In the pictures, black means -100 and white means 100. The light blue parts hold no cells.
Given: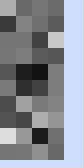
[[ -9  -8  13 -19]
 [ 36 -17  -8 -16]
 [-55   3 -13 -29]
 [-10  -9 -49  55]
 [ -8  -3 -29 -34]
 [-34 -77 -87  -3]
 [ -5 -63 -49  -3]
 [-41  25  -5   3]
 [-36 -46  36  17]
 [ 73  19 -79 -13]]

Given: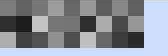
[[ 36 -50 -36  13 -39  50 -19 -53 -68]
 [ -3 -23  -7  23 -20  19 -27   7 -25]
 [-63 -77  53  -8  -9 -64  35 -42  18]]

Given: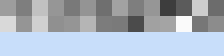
[[ 70  17  63  13  17  42  -3  -4 -41  26  29  96  -7  10]
 [ 23  -1  51  18  -5  16 -13  27  -1  18 -52 -29  61 -15]]

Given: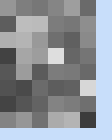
[[  3  18 -11  34  41 -53]
 [ 18  -1  -7   4  24 -17]
 [-27  48  47  -3  -7  11]
 [ 37  41  20 -13 -25   8]
 [-48  30  23  74 -20  -8]
 [-32  22 -29  -3  -5 -18]
 [-36 -42 -16 -27 -24  69]
 [-47 -33 -22   3  -3 -13]]

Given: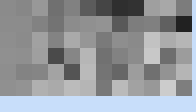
[[ 13  15  38  33  47  42  -6  46  27  19  60  -1]
 [  9   6  19 -12   1 -29 -46 -63 -61  25  32  -3]
 [ 10  10   2 -10  10  13  15 -30  -2   0 -25 -74]
 [ 11   9  26   3  33  18  -4  11   8  52  35  43]
 [ 13  12  25 -42   5  43 -11   2  10  57 -14  22]
 [ 11   3   4  28 -34  46  -9 -20  23 -12  15  42]]

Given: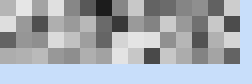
[[ 36  39  46  19  11  37  27  78  56 -43  56  35   3  29 -22]
 [ 42  80  28  76   6 -31 -78   5  57 -22 -16   4  12 -24  61]
 [ 74  20 -38  37  21  44 -17 -56  21   3  59  20 -12  57 -40]
 [-22  18  12  72  51  24 -21  66  79  76  13  43 -36  39  67]]
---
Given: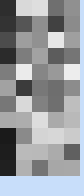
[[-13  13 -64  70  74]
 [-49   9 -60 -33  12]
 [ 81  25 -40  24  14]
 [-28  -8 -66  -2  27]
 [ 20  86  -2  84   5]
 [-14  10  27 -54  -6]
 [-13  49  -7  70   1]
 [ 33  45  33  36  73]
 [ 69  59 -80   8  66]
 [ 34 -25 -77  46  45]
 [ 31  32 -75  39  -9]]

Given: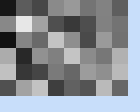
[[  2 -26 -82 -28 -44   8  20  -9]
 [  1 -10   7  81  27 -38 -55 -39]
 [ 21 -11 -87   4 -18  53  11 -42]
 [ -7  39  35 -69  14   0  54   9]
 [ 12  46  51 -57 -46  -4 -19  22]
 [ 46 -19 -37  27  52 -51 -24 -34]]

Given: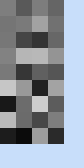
[[ -2 -21  -1 -30]
 [ 27 -11  -8  -4]
 [-59 -19  -7 -46]
 [ 44  16   2  43]
 [-25 -33  -5 -58]
 [-74  28  55  20]
 [ 61 -28 -81 -15]
 [-44  -1  45 -16]
 [ 23 -67 -78 -91]]

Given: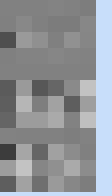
[[  1  -2   1   1   1   3]
 [ -3   6   0   7   0  -3]
 [ 14   5 -38  21  13   0]
 [  3   2   0   3   3   5]
 [  1   1   1   1   1   1]
 [  8  52 -29  21 -32 -20]
 [-26  24 -26  43  -1  27]
 [  2  50 -21  22  22  33]
 [ -1   2   2   1   1   1]
 [ 10   0 -53  30 -21  26]
 [ 33  10  23  53   5  13]
 [  6  -2 -26  27 -13  21]]

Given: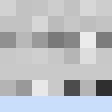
[[ 69  61  65  52  54  61  52]
 [ 49  53  52  52  68  47  55]
 [ 84  -3  13  44  21  -5   5]
 [ 73  57  57  59  62  56  42]
 [ 58  58  58  58  58  58  58]
 [ 41 -63  41  20  82  58 -40]]

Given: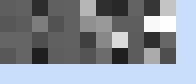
[[-58  54 -26 -24 -65 -25 -24  43 -63 -69 -22]
 [ 95  99 -32 -28  -2 -36 -24  13  20 -26 -26]
 [-64 -19 -21 -21 -38 -25 -24 -50   7  72 -28]
 [ 34 -39 -31 -21 -76 -26 -25 -34 -15 -76 -28]]
